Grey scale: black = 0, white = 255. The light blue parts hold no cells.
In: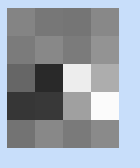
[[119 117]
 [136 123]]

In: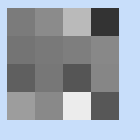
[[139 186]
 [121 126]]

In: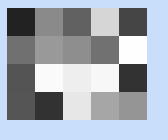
[[138  97]
 [153 142]]

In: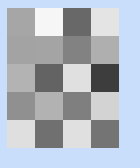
[[246 104]
 [164 130]]

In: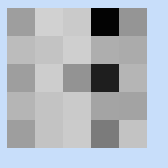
[[209 202]
 [195 207]]

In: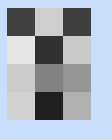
[[206  63]
 [ 49 202]]
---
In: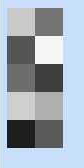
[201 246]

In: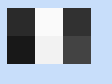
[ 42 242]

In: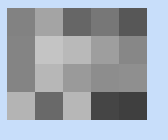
[130 196 154  69]

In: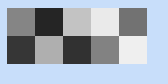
[133 175]

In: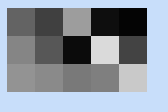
[ 99  87 121]

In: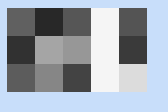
[ 96 165  67]

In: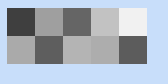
[63 94]

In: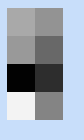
[169 104]

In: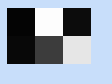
[ 4 60]
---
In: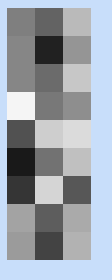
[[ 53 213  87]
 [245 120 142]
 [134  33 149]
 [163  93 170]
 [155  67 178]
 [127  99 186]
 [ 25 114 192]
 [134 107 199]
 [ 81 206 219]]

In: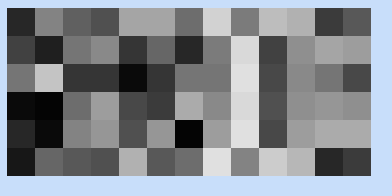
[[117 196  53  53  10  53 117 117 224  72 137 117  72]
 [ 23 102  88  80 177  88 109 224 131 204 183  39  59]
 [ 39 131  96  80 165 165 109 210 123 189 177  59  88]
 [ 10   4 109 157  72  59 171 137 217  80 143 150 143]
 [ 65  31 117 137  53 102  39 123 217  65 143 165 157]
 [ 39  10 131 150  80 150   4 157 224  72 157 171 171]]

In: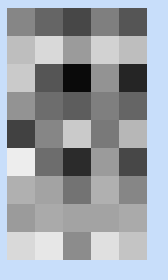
[[202  85  10 147  37]
 [237 109  43 155  71]
 [134 101  71 127  85]
 [147 109  93 127 101]
 [176 163 115 176 134]
 [217 231 140 224 196]
 [190 217 155 210 190]
 [155 170 163 163 170]
 [ 65 134 202 121 183]]

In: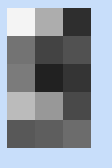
[[244 173  46]
 [123  33  52]
 [187 152  73]
 [115  67  81]
 [ 88  94 108]]

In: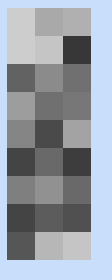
[[205 197  55]
 [ 68 105  61]
 [ 68  92  80]
 [127 145 105]
 [ 98 139 112]
 [157 112 119]
 [133  74 163]
 [205 169 176]
 [ 86 183 197]]

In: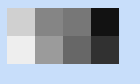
[[238 155 103  49]
 [208 133 119  18]]

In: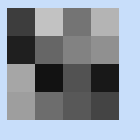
[[166  18  82  24]
 [158 109  88  68]
 [ 61 194 116 180]
 [ 31 102 130 144]]
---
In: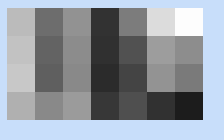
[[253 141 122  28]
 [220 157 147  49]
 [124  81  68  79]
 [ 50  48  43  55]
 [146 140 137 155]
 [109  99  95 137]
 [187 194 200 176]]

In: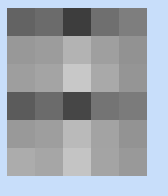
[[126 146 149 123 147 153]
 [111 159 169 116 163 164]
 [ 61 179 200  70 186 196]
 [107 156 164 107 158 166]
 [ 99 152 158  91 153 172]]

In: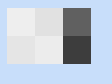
[[ 96  61]
 [225 236]
 [238 229]]

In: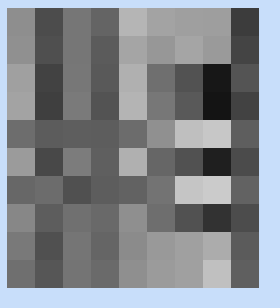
[[ 60  68  84  66  94  75  98  76  91  95]
 [158 154  23  20 199  31 203  50 172 192]
 [159 165  82  89 191  81 197  81 160 160]
 [163 151 111 119 144 102 115 110 153 155]
 [181 165 176 180 108 176  98 143 139 143]
 [100  91  89  83  93  95  93 105 101 106]
 [118 118 119 122  94 124  80 112 117 116]
 [ 76  79  66  63  92  72 108  93  80  86]
 [142 144 160 163 109 155 103 135 121 111]]

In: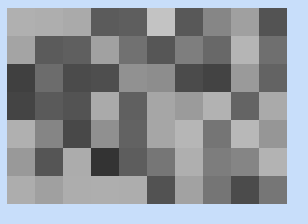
[[ 83 111  99 170 150 179 118]
 [160 181 154 100 184 133  75]
 [134 104  67 178 117 125 117]
 [ 88 126  75 155 182 175 162]
 [195  86 141 166 166 118  82]
 [ 94 113 145  96  98  93 173]
 [ 91 161  78 170 144  51 174]
 [170  95  75  83  72 172 173]
 [174  91 108  90 133  85 160]
 [176 164  64  68 176 153 173]]

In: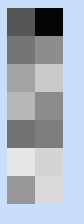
[[  5 141 201 140 125 212 218]
 [ 85 117 163 182 114 230 151]]

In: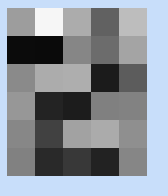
[[189 164  92 130 143 134]
 [ 97 108  27 128 171  34]
 [172 134 174  28 162  56]
 [246  10 172  35  65  41]
 [157  11 138 151 135 129]]

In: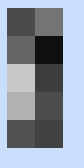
[[116  15  61  76  66]
 [ 75 102 200 177  81]]
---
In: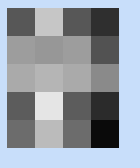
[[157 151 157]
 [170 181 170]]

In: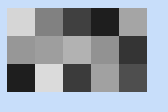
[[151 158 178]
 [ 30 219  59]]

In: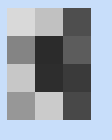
[[132  43  92]
 [199  45  58]]

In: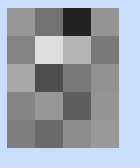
[[131 222 180]
 [168  77 121]]

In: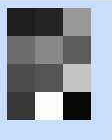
[[110 136  92]
 [ 76  84 196]]

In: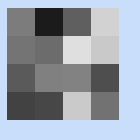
[[116 108 223]
 [ 90 128 130]]
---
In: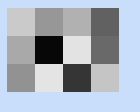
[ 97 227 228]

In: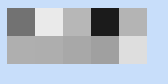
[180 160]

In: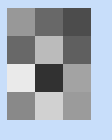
[ 76 187 234]

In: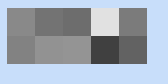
[123  64]

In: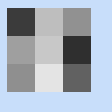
[145 200 143]

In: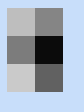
[133 124]
